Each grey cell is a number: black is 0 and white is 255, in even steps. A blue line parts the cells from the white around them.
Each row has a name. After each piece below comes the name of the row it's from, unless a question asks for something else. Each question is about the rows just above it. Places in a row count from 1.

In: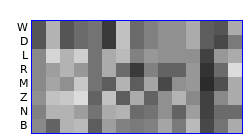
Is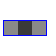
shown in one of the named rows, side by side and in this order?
no
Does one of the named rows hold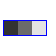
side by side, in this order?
no
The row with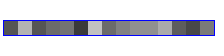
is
D
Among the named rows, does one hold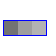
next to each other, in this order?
no
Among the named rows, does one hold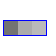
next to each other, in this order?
yes
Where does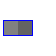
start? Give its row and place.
R, 9

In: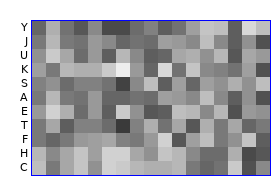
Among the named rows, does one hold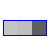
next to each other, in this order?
yes
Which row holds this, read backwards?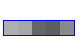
U

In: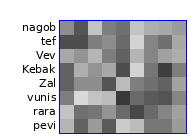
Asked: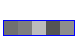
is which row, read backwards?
Zal
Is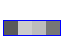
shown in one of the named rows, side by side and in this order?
yes
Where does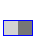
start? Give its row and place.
Kebak, 6
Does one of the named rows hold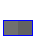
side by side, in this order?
yes
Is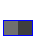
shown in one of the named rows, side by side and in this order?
no

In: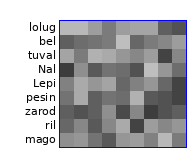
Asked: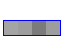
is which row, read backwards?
lolug
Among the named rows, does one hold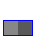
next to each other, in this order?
yes
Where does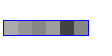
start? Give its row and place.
tuval, 4
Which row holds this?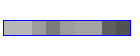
lolug
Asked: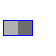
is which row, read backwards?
pesin
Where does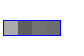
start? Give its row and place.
pesin, 2
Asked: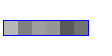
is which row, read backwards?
mago

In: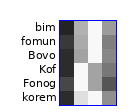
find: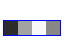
Bovo
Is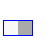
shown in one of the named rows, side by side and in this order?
no
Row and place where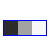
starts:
Bovo, 1
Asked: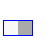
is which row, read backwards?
fomun
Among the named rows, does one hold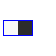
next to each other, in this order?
no
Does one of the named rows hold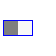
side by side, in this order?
no

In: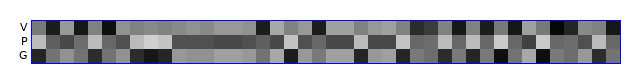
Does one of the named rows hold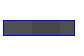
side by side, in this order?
yes
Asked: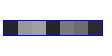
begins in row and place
G, 24
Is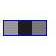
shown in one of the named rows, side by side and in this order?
no
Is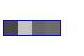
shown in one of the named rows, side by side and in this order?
yes
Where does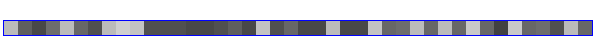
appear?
P

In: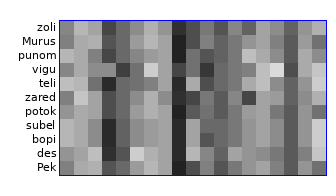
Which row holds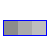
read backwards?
punom
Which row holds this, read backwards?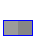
punom
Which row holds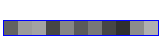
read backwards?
zared
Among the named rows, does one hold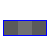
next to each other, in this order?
yes
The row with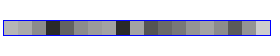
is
bopi

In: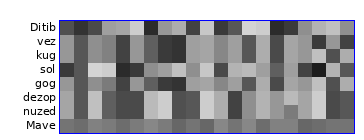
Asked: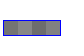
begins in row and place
Mave, 13
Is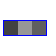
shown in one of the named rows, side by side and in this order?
yes
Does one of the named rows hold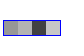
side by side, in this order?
no
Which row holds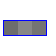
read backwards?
Mave
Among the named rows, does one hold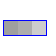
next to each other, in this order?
no
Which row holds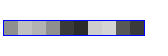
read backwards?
Ditib
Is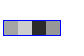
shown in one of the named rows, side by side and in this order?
yes

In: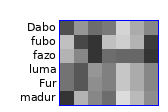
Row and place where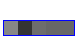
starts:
fazo, 2
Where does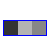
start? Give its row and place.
madur, 1
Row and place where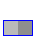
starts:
madur, 6
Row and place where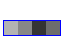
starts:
fazo, 1
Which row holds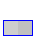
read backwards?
fubo

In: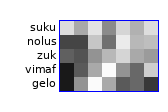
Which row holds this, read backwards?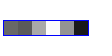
gelo
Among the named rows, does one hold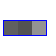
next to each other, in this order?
yes
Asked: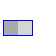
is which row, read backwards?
zuk
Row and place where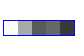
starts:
gelo, 3
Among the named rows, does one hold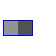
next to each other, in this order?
no

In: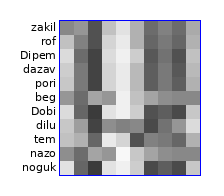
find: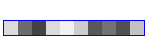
Dipem
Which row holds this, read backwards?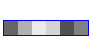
rof
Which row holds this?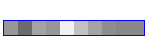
beg
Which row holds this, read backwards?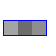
nazo
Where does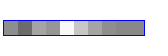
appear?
nazo

